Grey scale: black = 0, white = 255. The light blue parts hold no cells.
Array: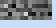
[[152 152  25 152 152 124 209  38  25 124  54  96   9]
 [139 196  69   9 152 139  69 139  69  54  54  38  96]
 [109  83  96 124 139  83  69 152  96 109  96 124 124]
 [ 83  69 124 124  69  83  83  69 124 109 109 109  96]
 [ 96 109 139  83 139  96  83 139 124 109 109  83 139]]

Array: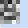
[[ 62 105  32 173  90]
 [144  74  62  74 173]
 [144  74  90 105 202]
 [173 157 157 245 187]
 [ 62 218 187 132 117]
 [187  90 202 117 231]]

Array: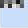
[[ 63 210  50 226 182  90]
 [ 75 138 106 154  20 122]]

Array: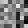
[[187 203  77 160 117 160  21]
 [133  77  90 174  21  90 203]
 [148 133 103 148  33 160 117]
 [ 90 187 117 133  33 203  33]
 [ 77 218 148 133 103 133 187]
 [133 103 160 117 231 103  48]
 [174 148 174 160  77  90   5]]

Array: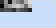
[[ 49 147  19 162 134 106 178 219]
 [ 65  80  80  49 106  80  65  35]
 [  5 134 162 194 207 178 106 194]]

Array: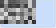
[[ 65 134  65  78  65 121  65 201 105]
 [147 214  78  78 134 105 163 147 188]
 [ 78 175  90  90 105 121 121 201 105]
 [ 90  37 147 163  90 134  52 188  52]
 [201 121 163 175 214 147 175  90 188]
 [214 134 201 163 214 134 188  52 175]]

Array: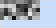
[[101  39  88 157 116 116  76 230 142 157]
 [142 101 129 116 142 142 116  76 129 157]
 [129  51 142 215 101  64  23 187 116  39]
 [101 215 172  11 157 201 187  76 187 187]
 [215 187 215 201  51  64  51  88 201 172]]

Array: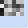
[[ 36 178 142 115 220 166]
 [233  91 154  75  61 103]
 [ 48 178 206  75 193 193]
 [ 21 206 220 154 127 193]]
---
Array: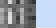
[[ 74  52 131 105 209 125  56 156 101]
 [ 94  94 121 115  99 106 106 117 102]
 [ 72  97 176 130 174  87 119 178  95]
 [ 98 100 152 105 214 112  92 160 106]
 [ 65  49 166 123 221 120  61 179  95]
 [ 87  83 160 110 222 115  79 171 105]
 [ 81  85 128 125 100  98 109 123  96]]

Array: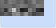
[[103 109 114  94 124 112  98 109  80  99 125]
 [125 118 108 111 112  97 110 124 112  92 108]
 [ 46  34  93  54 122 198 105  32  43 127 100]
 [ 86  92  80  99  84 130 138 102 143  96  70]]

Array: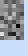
[[117 156 154  94 117  91]
 [116 108 151 164 120 180]
 [127 114 142 129 105 130]
 [101  73 148 169  98 182]
 [104 135  65 140 190 139]
 [127 167 137  79 114  73]
 [  3 127 182 159  86 155]
 [131 131 114 123 108 142]
 [153 109 224 129  45  32]
 [ 66 122 106 144 160 176]]

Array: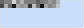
[[134 176 105 128 128 210 139 176 126 127 126  97 122 130 151]
 [150 193  72 176 107  27 167 147 161  52 189 111  22 166 131]]

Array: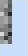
[[154 103 158]
 [166  88 152]
 [110 102 145]
 [125  40 200]
 [167 124 151]
 [170 124 153]
 [129  81 145]
 [126 119 121]
 [132  43 217]
 [ 61 111 139]
 [172 100 155]]

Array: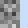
[[ 77 147 139  95 123]
 [180 131 119 175 143]
 [125 132  82 140 184]
 [ 64 156 148  86 132]
 [146 162 148 116 127]
 [121 125 123 136 163]
 [214 124 178 177 139]]

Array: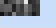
[[ 52  75 112  32  69  86 125 100 230  42]
 [ 47  59  88  97  99  30  83  54 123  84]
 [ 52  59  84  96  94  35  81  57 118  83]
 [ 25  56  18  66  38 129  64  62  99  65]]

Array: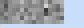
[[170 177 123 106 139 154 155 187 147 134 170 152 126 173 116 164]
 [111 164 136  79 143 144 138 152 145 131 135 140 133 212 156 134]
 [100 136 126 107 144 130 124 176 107 156 157 153 146  55 134 126]
 [149 164 109 151 138 132 162 140 147 120 156 135 133  79 125 157]
 [126 104 132 110 144 162 171 104 179 149 172 128 138 181 163 151]
 [157 171 145 139 144 158 160 177 150 137 110 146 138 167 162 148]]

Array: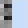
[[130 146 149]
 [ 31  48 192]
 [105 123 156]
 [122 111 142]
 [ 23  40 188]
 [138 146 154]
 [144 153 147]]
